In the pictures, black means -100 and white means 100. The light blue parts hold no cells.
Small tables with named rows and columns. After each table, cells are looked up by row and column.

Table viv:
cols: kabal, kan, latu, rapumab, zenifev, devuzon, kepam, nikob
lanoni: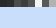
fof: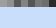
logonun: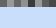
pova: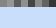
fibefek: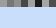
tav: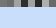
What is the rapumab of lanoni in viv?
-52
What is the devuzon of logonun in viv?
20
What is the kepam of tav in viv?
37
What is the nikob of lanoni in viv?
40
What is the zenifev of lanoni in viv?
-34
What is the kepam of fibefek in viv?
30
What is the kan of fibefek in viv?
-7
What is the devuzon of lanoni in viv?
92
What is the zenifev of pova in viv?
-47

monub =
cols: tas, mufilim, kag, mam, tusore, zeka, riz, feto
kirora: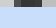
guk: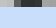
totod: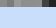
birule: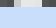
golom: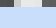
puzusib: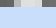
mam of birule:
82
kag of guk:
-26
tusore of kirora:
-57
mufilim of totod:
-3
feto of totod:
-73
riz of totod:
-49
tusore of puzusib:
76
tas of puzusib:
-22
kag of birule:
59
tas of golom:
-36
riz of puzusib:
-15
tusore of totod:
11
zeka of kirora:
-54
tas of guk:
52
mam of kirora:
-58
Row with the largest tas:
kirora

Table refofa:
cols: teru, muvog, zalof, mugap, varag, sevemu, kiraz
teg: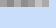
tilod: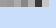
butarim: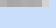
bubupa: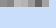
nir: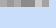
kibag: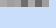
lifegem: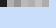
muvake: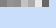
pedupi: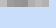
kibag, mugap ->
-14
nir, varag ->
10
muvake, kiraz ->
-19
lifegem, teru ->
-76
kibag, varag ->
33
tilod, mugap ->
6
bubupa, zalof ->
47
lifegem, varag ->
38
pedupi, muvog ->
22
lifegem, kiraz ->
36
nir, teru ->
34
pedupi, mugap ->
15
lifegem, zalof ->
17
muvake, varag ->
33
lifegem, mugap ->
45
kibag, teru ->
33

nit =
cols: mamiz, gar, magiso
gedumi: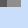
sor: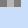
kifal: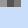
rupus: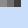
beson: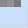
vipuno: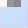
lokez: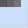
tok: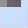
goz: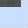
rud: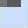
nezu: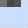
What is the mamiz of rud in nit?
-8
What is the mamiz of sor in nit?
-3
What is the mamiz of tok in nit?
14
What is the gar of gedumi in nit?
11
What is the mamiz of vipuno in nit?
96
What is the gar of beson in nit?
13
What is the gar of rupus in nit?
-12
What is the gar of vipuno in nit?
18

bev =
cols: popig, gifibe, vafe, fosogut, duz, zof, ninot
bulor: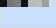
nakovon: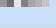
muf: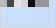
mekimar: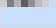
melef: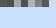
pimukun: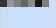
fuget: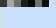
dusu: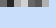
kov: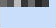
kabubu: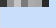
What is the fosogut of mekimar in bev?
-26
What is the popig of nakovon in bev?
20
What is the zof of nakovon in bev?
40
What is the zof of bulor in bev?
49
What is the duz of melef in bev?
40
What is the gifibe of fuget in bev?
30
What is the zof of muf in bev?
17
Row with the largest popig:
mekimar

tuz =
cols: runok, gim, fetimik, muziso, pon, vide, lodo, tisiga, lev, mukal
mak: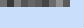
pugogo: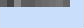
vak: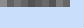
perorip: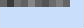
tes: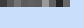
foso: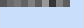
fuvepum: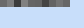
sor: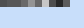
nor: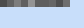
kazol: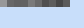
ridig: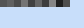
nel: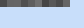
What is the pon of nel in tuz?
-26
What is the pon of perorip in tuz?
5
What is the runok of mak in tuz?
-12
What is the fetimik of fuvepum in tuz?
-53
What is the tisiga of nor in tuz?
-20
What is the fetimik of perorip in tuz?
-12
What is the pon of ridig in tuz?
-49
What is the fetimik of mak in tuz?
-1

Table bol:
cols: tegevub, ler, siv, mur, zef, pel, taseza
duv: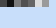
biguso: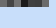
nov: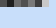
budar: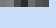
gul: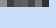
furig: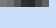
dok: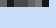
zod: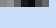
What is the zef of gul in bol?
-45
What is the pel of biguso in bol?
-51
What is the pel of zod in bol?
-44
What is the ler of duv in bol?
-87
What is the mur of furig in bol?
-63
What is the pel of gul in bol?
-8
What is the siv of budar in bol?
-40
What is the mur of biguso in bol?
-80

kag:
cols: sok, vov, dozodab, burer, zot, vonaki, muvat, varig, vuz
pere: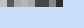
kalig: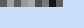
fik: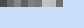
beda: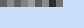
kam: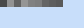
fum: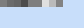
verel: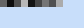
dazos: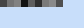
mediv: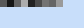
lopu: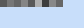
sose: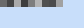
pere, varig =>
5
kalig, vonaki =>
-38
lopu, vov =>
-7
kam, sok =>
-43
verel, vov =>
-89
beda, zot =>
23
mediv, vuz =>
21

